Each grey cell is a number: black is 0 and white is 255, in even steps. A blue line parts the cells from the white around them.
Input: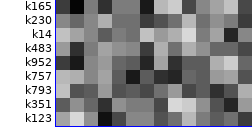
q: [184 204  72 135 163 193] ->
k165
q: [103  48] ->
k351
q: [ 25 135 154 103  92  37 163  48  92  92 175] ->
k952

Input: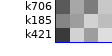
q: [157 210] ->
k185
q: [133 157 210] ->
k185

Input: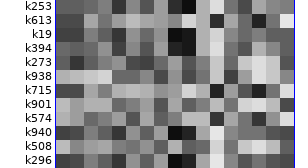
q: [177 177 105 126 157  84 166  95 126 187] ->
k901
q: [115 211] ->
k901
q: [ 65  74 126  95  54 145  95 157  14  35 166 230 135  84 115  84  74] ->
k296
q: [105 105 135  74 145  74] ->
k938
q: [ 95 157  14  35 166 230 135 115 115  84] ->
k940

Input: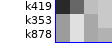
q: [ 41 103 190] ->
k419
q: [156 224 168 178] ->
k878

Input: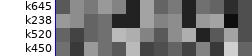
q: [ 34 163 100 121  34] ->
k645
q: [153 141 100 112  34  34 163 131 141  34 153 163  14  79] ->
k238
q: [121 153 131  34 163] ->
k645
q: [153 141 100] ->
k238
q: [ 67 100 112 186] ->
k520
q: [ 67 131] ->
k450

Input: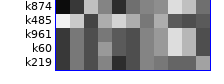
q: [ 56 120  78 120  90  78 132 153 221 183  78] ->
k961
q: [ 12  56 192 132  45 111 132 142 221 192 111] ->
k874
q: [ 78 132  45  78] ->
k219
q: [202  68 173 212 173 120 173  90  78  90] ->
k485
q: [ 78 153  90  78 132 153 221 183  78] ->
k60

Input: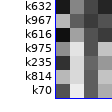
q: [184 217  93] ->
k814
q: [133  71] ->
k632
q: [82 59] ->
k616
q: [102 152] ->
k235
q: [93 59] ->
k967
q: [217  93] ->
k814
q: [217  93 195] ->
k814

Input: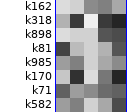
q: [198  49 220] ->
k170
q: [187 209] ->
k81
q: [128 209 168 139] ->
k985
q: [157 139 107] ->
k71
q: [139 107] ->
k71
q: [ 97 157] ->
k71

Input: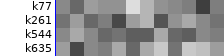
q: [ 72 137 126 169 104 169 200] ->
k635
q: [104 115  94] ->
k544
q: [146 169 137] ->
k261
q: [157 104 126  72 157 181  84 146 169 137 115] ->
k261
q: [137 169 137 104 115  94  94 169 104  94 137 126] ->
k544
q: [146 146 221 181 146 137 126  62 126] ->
k77

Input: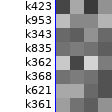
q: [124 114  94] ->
k835
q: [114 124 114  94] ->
k835

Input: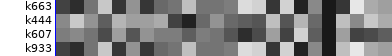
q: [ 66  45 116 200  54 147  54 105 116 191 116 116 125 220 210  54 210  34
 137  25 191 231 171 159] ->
k933
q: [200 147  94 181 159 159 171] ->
k444
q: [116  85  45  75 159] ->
k607
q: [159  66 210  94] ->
k607

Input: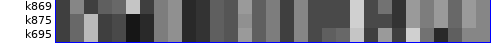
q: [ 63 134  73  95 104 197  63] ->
k695
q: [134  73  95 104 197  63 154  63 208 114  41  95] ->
k695

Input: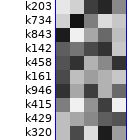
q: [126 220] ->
k734
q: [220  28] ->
k320
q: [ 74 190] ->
k161
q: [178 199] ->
k161

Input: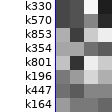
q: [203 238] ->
k853
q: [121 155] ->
k196
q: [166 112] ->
k354
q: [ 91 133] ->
k447
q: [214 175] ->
k196
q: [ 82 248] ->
k330
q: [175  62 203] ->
k853

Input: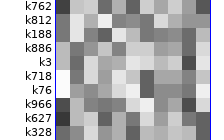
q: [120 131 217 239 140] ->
k966
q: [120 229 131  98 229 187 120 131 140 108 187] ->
k188
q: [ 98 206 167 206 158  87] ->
k762
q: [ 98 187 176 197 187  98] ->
k328
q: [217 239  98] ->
k76
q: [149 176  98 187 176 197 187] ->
k328
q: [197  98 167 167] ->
k718

